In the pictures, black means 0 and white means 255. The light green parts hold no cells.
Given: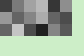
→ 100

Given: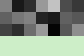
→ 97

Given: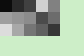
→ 75

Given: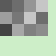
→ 198

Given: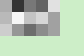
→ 214

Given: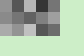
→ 128

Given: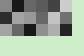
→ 195
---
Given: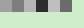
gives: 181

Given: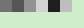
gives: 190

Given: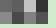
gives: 138

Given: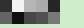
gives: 182

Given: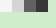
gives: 213

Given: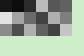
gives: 197

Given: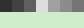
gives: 160
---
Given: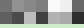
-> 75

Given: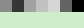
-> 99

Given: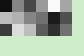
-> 48

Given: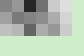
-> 113

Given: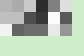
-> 77

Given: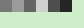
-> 101

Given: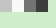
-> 196
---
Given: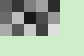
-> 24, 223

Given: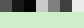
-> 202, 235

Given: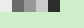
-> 152, 236

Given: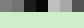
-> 7, 191

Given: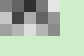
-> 172, 229

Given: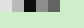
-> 15, 226

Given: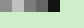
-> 124, 192

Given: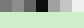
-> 14, 240
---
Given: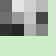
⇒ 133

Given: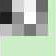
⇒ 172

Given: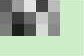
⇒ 137

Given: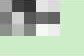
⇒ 238

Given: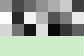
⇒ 95

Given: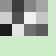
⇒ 91

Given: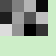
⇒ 50

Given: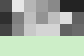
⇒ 106
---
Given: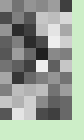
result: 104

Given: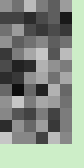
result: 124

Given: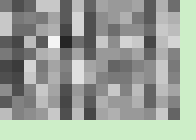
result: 130

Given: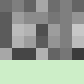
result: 187

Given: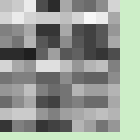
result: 180
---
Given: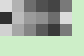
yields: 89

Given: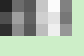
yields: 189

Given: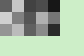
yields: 96

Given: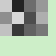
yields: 56

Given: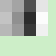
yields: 154

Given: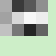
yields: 119

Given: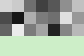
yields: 33

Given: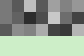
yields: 67
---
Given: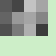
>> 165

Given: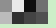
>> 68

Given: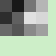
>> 224

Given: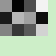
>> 160

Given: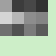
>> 141

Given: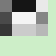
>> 244

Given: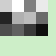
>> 188

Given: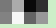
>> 100

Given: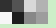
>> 136

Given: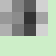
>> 51
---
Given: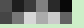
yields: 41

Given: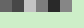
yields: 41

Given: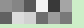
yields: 57

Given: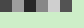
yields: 207

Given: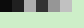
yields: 150

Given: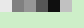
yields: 15

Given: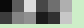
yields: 111

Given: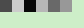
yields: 105
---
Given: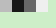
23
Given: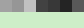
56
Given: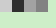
46
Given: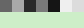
21
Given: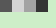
212
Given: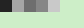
110
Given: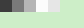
181
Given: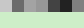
67
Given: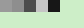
76
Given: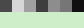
141
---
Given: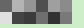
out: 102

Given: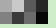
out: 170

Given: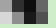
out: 163

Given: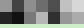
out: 151

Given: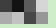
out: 62

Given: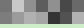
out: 116
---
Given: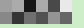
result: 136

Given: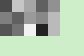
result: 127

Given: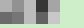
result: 107

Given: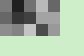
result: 103

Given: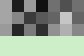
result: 165

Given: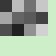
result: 166

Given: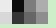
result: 216
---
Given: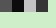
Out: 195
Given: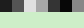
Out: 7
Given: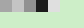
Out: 27
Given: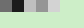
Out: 149
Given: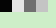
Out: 112
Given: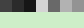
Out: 178
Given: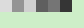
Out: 117
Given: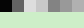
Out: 153
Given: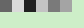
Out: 122
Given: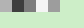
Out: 244
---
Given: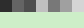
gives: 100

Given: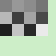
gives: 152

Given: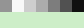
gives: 248

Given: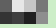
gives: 231

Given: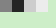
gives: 37

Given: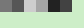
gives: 86

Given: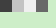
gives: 195

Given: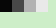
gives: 72

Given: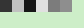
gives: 193
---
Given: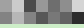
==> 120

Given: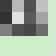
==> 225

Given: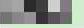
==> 52

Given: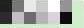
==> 181

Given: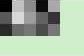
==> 157

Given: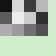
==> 236
